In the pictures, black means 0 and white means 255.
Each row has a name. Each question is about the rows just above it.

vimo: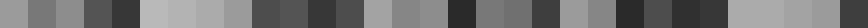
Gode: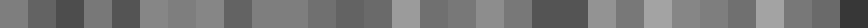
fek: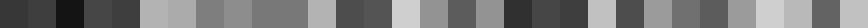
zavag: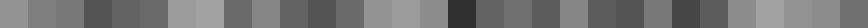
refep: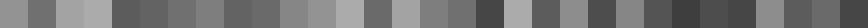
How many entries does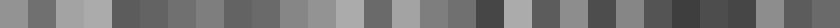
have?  30
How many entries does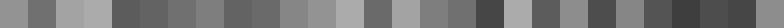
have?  28
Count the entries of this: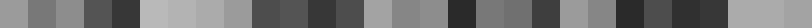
29
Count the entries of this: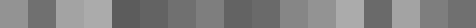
17
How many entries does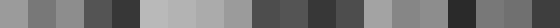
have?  20
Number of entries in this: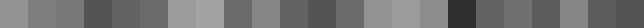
23

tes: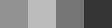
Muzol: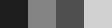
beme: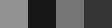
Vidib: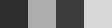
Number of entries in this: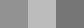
3
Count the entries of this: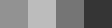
4

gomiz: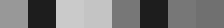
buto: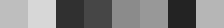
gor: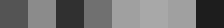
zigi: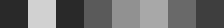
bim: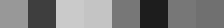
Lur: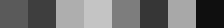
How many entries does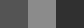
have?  3
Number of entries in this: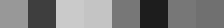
8

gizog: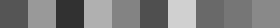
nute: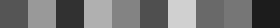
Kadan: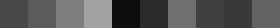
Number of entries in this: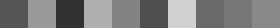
10
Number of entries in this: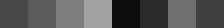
8
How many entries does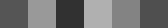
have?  6
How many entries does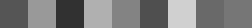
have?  9
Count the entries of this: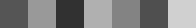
7
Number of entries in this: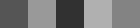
5
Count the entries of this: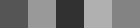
5

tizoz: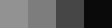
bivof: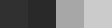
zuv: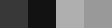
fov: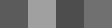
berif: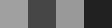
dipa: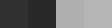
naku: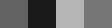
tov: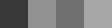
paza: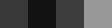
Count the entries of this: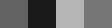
4
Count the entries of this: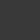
1
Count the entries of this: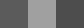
3
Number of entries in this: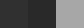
3
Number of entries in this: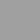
1
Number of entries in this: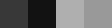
4

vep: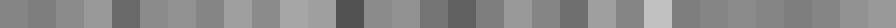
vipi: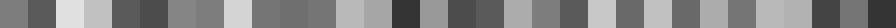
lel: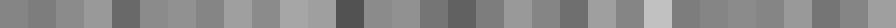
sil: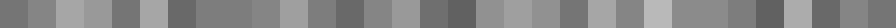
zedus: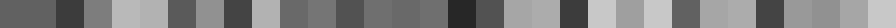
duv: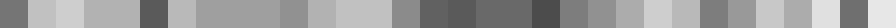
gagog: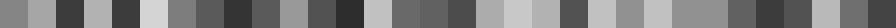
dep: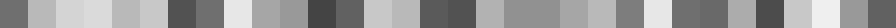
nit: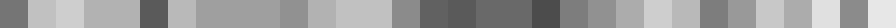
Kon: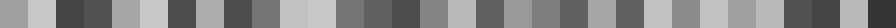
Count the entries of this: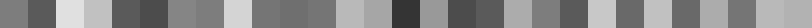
29
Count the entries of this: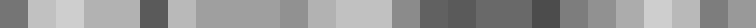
27
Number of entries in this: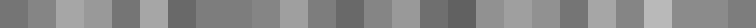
27
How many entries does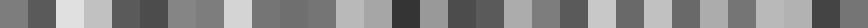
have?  31
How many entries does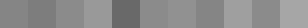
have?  11
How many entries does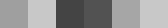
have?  6

